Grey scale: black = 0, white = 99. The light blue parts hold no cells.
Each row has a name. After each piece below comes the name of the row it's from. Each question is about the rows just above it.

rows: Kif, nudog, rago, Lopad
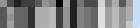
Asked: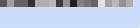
nudog
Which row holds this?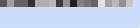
Lopad
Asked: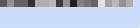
rago

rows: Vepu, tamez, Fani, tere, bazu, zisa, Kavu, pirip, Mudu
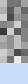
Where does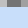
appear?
Vepu
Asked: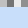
Mudu
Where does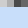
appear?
pirip
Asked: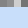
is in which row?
tere
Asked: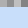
zisa
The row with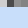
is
Fani

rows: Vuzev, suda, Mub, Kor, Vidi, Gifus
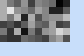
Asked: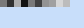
Vidi
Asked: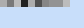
Mub

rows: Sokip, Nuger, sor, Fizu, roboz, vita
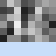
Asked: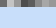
Sokip
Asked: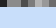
vita
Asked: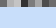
sor
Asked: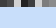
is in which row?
Nuger

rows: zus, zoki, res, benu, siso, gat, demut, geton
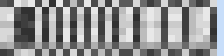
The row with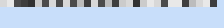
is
res
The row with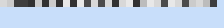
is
gat

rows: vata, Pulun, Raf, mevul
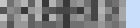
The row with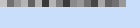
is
vata
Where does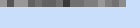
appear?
mevul
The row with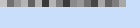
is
Raf
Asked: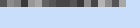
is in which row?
Pulun

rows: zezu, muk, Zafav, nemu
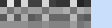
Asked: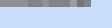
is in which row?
nemu
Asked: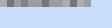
muk
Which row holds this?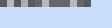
Zafav

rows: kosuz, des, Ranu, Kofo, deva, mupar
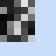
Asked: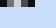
deva
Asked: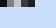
Kofo
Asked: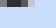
mupar
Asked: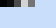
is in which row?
Ranu
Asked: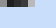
des

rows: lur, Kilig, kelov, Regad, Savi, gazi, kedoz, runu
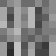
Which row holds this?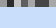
runu
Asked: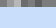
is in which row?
Savi

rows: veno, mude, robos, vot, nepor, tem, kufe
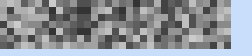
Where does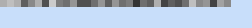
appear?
veno
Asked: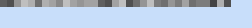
kufe
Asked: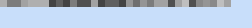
robos
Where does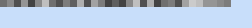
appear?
tem

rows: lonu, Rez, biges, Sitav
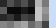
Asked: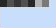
lonu
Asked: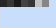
biges
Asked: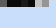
Rez
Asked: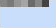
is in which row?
Sitav

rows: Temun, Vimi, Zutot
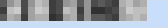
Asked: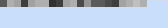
Zutot
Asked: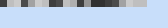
Vimi
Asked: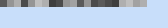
Temun

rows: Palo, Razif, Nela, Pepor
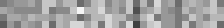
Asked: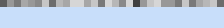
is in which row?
Pepor
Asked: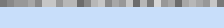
Palo

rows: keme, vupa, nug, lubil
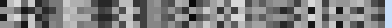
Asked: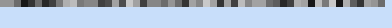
vupa
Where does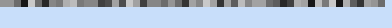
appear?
lubil

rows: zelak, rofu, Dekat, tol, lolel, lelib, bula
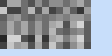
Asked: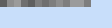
Dekat
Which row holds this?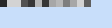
lelib
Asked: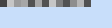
bula
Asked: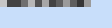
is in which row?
rofu
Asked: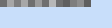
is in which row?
lolel

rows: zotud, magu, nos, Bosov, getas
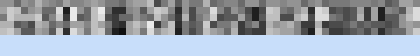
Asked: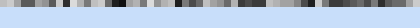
getas
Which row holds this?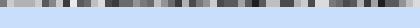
nos

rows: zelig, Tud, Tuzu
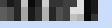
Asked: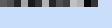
Tuzu
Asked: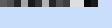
Tud

